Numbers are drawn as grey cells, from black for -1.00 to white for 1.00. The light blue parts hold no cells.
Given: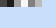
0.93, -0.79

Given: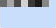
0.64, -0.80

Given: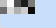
0.96, -0.92

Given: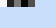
0.92, -0.95

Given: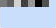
0.64, -0.97

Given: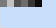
0.52, -0.91
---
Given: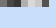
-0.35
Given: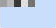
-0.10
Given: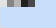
-0.43
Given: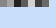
-0.18
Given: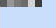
-0.51
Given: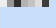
-0.53
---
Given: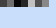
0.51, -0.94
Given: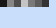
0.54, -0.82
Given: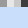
0.81, -0.52
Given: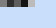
0.47, -0.84
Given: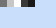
0.99, -0.81
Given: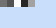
0.99, -0.70
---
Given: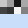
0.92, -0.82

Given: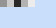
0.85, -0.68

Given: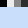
0.85, -0.98

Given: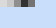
0.71, -0.61

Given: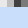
0.83, -0.49

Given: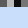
0.48, -0.88
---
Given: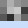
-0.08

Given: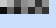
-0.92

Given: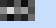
0.11

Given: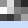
0.97

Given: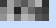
0.04

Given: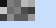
0.55

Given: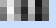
-0.01

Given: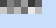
0.58
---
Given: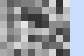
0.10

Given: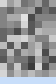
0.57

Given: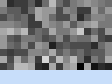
0.32

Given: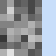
-0.33

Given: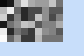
0.86

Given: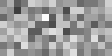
-0.06
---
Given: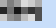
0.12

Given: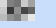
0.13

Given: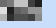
-0.62

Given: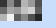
0.89

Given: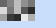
-0.54

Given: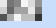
0.37
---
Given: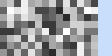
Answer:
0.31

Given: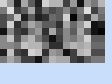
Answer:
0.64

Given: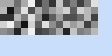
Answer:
0.33

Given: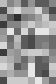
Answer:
0.48

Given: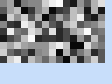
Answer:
0.06
